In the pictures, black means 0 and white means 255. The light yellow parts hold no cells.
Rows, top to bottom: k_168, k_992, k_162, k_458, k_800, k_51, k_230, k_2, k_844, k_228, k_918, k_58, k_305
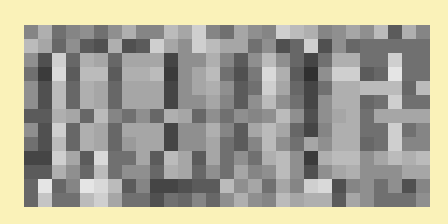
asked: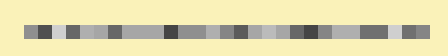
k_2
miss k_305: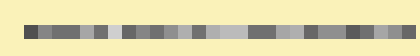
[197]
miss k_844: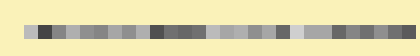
[154]
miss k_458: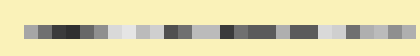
[121]

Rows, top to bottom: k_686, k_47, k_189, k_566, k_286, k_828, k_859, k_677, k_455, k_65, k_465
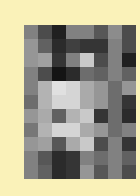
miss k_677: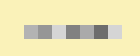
[119]
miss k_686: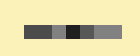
[140]
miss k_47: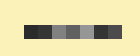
[64]
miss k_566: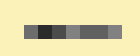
[20]

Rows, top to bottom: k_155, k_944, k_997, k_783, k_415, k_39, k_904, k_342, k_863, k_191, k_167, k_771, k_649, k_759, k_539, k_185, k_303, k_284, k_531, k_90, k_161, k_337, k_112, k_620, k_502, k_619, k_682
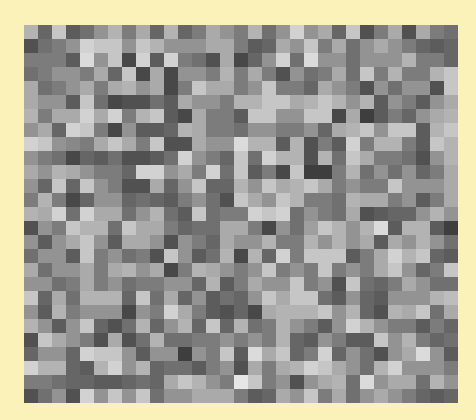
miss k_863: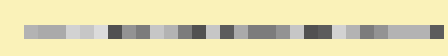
[136]
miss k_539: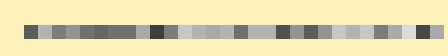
[159]
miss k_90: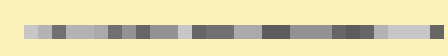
[189]

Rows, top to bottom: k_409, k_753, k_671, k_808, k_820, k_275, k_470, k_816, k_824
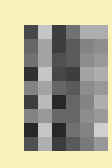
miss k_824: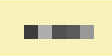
[122]
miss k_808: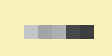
[49]
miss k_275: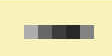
[185]

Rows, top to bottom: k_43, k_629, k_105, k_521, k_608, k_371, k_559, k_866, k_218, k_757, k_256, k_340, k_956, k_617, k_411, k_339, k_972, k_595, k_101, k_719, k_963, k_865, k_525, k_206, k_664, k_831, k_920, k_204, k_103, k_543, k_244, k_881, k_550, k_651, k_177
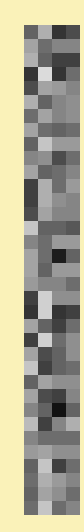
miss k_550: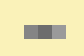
[175]
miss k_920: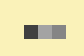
[76]
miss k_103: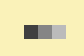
[175]
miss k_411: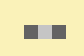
[87]
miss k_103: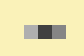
[187]

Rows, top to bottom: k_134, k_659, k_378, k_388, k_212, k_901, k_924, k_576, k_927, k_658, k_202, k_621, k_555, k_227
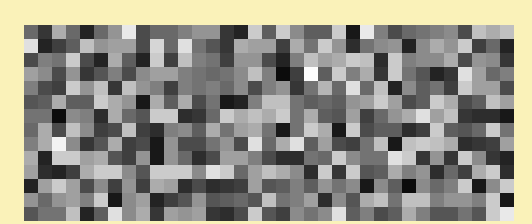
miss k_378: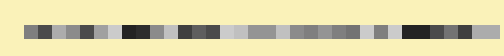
[54]
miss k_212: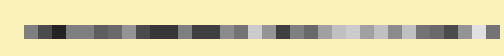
[181]
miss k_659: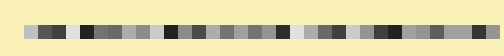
[214]

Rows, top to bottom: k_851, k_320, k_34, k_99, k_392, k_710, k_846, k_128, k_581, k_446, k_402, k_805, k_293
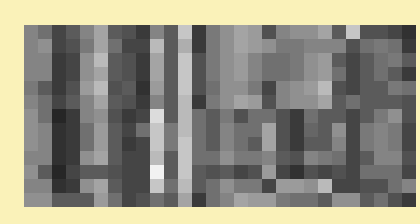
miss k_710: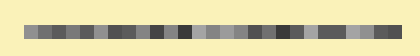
[186]
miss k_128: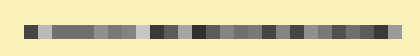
[102]
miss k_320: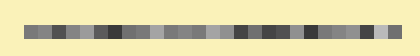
[174]

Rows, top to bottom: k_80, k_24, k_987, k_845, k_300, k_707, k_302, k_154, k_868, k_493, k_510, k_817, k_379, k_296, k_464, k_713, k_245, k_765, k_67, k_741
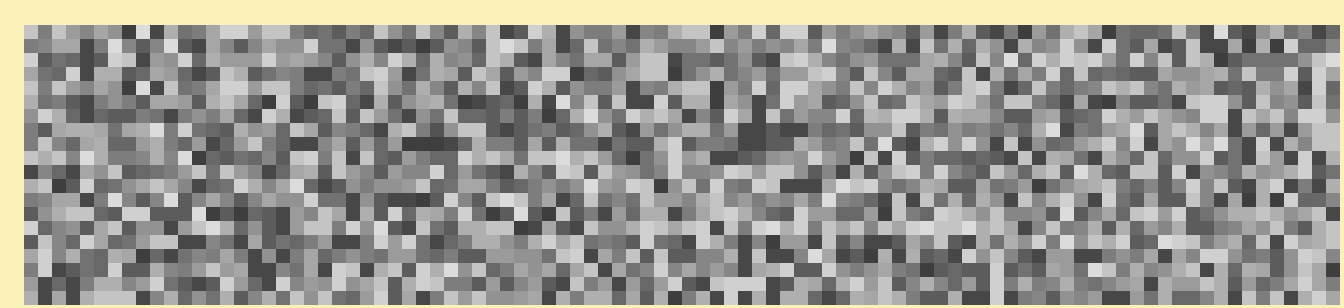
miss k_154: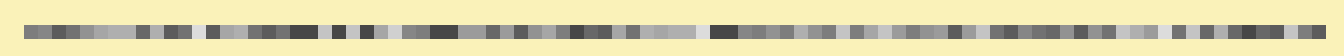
[82]
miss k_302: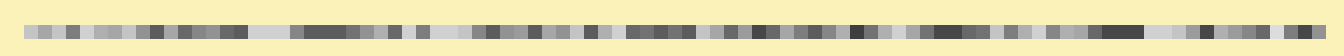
[184]

